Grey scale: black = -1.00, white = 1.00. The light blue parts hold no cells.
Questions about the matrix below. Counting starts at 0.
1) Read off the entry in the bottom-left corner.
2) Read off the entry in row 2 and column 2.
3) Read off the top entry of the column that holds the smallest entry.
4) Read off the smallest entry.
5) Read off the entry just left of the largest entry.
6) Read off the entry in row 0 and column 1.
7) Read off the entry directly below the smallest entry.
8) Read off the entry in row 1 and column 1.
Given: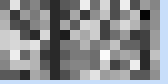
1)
-0.30
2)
-0.49
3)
0.22
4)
-0.96
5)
-0.14
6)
0.77
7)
-0.14
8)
-0.58

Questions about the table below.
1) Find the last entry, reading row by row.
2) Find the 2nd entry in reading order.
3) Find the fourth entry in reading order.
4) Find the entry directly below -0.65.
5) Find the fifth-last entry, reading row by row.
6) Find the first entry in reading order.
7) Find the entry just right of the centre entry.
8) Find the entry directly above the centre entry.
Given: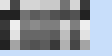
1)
0.29
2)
-0.45
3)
0.67
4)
-0.73
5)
-0.28
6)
0.77
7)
-0.01
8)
-0.19

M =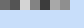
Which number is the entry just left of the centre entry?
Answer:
0.66
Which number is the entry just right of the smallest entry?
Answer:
0.32
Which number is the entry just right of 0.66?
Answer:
0.03

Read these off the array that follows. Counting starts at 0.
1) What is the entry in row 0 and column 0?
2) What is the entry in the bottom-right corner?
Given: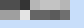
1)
-0.39
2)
-0.13

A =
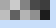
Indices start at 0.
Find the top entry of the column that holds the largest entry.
0.59
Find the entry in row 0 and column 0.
0.32
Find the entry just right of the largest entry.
0.03

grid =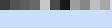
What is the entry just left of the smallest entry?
-0.43
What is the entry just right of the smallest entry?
0.24
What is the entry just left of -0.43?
0.57

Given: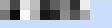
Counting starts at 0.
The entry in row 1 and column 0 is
-0.08
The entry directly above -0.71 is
-0.25
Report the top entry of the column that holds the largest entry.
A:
0.77
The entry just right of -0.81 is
-0.71
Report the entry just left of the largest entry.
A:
-0.90
